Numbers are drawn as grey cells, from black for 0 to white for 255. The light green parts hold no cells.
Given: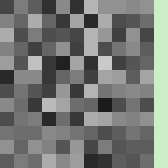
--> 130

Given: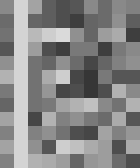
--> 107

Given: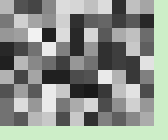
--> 120

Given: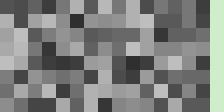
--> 177

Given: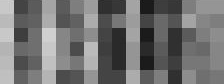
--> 186

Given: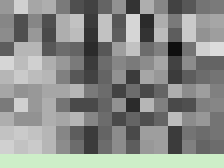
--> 134

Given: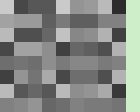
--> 162
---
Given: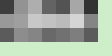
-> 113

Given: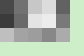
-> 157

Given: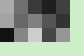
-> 205

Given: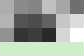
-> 41

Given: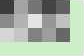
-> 129

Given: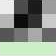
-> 116
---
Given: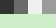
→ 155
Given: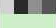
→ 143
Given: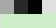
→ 168
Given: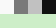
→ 193
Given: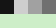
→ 161
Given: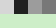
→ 156
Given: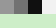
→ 151
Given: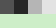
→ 181
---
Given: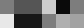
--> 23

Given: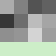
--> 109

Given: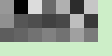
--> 86

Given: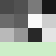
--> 94

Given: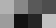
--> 18

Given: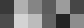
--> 211

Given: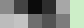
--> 195

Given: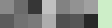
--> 114

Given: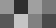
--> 197

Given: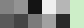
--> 69
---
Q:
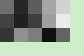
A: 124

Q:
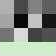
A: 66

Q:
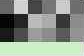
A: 156

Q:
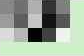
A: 3

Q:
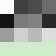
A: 185

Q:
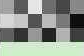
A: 150

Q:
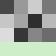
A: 134
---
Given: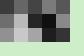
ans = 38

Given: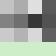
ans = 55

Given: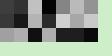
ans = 180

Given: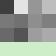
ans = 142

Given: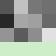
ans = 160

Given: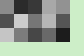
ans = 118

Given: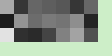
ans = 108
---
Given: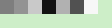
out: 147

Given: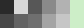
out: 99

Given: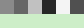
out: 102

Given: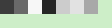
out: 105

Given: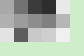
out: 93

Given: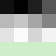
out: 251

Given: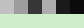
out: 157

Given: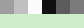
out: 192
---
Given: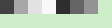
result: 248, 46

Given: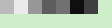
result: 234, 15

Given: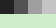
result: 196, 34

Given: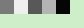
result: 239, 5

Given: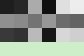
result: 237, 16

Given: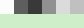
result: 252, 57
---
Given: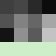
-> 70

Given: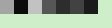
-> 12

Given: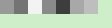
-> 116

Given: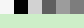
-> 1

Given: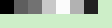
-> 94

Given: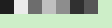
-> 235

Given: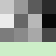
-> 152

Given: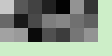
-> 88
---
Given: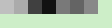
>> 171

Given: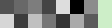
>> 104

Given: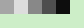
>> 221

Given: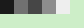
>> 113

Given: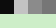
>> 195

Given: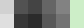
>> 82
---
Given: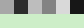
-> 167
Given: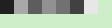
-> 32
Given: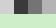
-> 209
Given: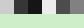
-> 205
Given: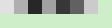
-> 225
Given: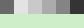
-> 105
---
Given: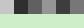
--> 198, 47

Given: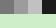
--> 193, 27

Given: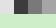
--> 226, 60

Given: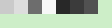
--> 247, 40

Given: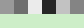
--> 235, 38

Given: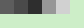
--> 209, 46

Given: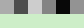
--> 205, 8

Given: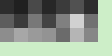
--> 209, 32

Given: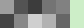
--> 207, 60

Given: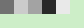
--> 233, 40
